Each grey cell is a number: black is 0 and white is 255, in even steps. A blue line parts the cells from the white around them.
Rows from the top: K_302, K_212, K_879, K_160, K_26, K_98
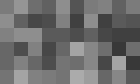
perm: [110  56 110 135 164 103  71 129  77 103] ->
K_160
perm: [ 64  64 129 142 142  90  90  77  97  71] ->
K_879
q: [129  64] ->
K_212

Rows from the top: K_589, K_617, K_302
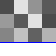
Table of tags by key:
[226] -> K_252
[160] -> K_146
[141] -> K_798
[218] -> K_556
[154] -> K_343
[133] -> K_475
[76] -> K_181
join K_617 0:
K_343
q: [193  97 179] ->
K_302
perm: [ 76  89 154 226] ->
K_617
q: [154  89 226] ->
K_617
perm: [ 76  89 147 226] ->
K_589

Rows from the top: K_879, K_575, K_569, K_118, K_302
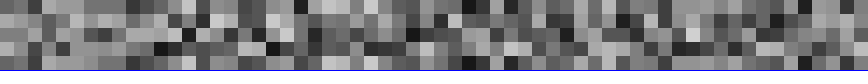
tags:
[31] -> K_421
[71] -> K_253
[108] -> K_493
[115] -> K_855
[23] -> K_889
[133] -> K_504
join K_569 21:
K_855
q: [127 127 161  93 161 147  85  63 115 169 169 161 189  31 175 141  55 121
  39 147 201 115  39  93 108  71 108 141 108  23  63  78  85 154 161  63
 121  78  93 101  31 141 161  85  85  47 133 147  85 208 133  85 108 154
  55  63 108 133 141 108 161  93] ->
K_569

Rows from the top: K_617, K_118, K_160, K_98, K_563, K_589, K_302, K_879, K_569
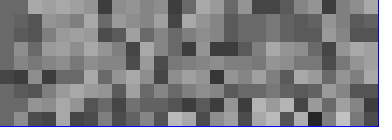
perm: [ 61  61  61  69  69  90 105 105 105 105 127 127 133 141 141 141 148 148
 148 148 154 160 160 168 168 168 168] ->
K_98
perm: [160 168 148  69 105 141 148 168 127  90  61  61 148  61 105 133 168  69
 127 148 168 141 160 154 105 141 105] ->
K_98
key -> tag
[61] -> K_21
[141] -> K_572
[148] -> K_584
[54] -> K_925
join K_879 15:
K_21
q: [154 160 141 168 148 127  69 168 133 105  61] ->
K_98
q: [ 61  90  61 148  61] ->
K_879

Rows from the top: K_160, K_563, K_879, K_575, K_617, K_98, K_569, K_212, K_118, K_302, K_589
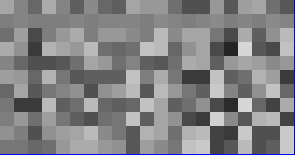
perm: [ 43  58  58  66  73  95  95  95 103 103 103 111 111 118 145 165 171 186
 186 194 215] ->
K_212
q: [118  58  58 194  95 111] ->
K_98
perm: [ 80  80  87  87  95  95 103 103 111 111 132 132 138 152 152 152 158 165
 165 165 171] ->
K_160

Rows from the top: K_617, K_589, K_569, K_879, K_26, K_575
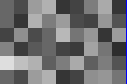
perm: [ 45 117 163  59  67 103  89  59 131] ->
K_879
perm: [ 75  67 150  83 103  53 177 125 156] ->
K_589
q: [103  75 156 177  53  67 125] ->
K_617
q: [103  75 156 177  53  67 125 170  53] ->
K_617
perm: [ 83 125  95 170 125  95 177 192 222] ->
K_26
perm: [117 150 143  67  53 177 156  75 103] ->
K_575

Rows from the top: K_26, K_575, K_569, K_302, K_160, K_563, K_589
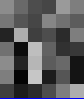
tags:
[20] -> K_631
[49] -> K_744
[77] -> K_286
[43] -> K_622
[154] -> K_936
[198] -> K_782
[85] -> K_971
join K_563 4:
K_971
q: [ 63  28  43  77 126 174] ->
K_589
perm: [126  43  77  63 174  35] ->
K_569

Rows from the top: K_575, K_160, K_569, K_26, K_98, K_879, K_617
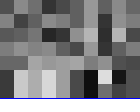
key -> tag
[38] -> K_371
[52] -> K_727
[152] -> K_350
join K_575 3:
K_727
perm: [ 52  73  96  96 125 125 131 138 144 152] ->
K_26
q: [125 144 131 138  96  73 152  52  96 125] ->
K_26
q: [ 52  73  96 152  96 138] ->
K_575
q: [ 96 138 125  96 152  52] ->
K_160

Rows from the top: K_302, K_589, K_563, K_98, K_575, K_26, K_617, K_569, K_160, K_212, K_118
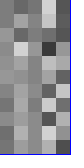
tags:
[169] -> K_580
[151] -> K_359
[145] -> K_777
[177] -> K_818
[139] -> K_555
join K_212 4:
K_777
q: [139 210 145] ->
K_212
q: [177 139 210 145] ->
K_212
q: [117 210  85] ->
K_302
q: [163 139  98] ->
K_617
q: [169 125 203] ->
K_569

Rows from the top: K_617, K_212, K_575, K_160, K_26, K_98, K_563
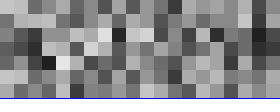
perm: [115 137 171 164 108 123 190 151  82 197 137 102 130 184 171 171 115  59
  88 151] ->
K_563
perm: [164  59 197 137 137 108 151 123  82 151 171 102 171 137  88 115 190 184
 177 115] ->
K_212
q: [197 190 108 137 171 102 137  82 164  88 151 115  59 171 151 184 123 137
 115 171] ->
K_98
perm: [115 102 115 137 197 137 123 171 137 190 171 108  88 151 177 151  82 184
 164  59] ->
K_212
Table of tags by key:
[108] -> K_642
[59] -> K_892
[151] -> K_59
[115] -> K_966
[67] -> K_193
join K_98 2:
K_642
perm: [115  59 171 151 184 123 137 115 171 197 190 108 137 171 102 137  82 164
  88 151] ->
K_98
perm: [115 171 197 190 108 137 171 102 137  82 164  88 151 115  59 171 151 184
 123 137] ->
K_98

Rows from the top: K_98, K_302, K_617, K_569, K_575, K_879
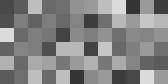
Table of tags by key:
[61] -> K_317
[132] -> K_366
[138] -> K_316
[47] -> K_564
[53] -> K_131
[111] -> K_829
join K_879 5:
K_131
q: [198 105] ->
K_569
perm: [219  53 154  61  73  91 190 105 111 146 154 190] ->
K_98
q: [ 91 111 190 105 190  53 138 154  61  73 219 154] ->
K_879
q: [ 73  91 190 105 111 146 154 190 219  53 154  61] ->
K_98
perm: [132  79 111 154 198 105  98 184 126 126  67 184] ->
K_569
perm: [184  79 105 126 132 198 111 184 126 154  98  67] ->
K_569

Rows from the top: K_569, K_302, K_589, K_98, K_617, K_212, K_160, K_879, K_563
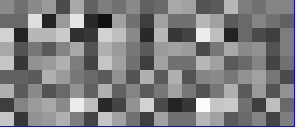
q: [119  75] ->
K_212
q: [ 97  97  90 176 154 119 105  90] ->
K_212
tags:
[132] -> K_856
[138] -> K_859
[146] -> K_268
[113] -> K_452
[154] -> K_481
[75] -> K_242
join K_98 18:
K_268
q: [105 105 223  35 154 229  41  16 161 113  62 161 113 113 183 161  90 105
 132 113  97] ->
K_302
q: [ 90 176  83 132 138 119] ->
K_212
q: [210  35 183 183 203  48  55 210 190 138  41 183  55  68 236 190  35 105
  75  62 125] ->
K_589
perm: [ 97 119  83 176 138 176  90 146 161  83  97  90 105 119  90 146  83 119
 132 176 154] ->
K_160

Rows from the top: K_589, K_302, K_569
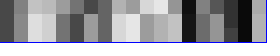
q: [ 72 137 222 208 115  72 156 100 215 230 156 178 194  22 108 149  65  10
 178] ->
K_569
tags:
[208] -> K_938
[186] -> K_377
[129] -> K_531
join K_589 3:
K_377

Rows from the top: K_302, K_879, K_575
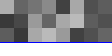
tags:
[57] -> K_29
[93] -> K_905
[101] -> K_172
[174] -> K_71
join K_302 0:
K_71
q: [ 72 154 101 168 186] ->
K_879
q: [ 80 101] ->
K_575
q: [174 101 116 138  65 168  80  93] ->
K_302
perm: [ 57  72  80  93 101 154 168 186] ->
K_879
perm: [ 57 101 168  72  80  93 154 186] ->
K_879
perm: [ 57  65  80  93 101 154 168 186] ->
K_575

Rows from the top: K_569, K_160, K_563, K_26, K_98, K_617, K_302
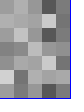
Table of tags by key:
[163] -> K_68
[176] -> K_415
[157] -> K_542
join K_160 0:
K_415
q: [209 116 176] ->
K_617
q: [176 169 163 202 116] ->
K_160
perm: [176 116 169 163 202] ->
K_160
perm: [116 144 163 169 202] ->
K_98

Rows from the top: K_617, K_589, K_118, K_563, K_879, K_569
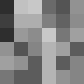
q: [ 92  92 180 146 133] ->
K_569
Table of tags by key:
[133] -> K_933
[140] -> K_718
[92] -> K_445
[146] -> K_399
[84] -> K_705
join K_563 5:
K_445
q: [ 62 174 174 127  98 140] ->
K_589
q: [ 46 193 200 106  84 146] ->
K_617
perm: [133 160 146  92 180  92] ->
K_879

